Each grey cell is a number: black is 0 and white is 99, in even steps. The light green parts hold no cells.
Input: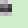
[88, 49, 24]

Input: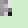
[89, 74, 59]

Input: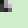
[87, 59, 22]

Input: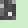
[65, 31, 31, 42]

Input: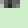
[37, 41]

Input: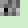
[35, 56, 62, 30]

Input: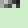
[12, 80]
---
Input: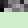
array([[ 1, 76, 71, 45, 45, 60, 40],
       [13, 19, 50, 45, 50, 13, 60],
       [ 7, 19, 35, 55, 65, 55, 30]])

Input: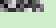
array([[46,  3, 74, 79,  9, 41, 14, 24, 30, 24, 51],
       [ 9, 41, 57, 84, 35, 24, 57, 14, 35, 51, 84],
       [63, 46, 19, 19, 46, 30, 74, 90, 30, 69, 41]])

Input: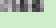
array([[58, 52, 76, 42, 58, 31, 37, 70, 31, 25, 47],
       [58, 64, 70, 42, 52, 25, 37, 64, 19, 31, 58],
       [70, 52, 64, 42, 76, 19, 47, 76, 37, 25, 64]])

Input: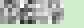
array([[76, 50, 70, 44, 60, 99, 44, 76, 76, 93, 76, 81, 50, 87, 55, 93],
       [55, 81, 60, 81, 55, 44, 50, 87, 65, 81, 81, 87, 76, 50, 44, 60],
       [60, 65, 50, 44, 65, 39, 70, 39, 55, 60, 60, 60, 87, 34, 55, 70],
       [60, 65, 44, 55, 87, 17, 44, 17, 39, 81, 65, 65, 93, 44, 70, 87],
       [50, 81, 39, 76, 70, 28, 39, 34, 55, 70, 70, 81, 76, 70, 70, 65],
       [76, 39, 28, 55, 70, 93, 76, 23, 50, 70, 70, 81, 55, 65, 65, 87]])

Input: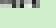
array([[80, 80, 80, 19, 64, 13, 86, 92, 36, 53],
       [42, 48, 42, 25, 64, 30, 69, 74, 13, 58]])

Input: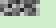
array([[30, 70, 65, 47, 47, 14, 53, 47, 24, 70],
       [65, 70, 42, 36, 19, 53, 36, 42, 30, 47],
       [76, 36, 24, 47, 36, 82, 59, 36, 42, 70],
       [42, 53, 14, 76, 53, 70, 24, 24, 53, 82]])

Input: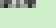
array([[47, 15, 58, 68, 42, 63, 63, 20, 53],
       [53, 30, 36, 80, 47, 74, 36, 25, 30]])

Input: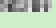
array([[46, 69, 52, 40, 58, 69, 58, 79, 40, 46, 74, 52, 74],
       [58, 74, 29, 46, 52, 46, 58, 90, 29, 35, 85, 35, 85],
       [64, 58, 24, 52, 69, 74, 52, 79, 35, 40, 64, 40, 69]])

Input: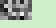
array([[20,  9, 80, 26, 26, 48, 42, 37],
       [37, 20, 75, 26, 64, 14, 70, 37],
       [14, 80, 70, 48, 64, 70, 59, 32],
       [48, 32, 54, 80, 54, 92, 42, 75],
       [59, 64, 26, 20, 42,  3, 42, 59]])
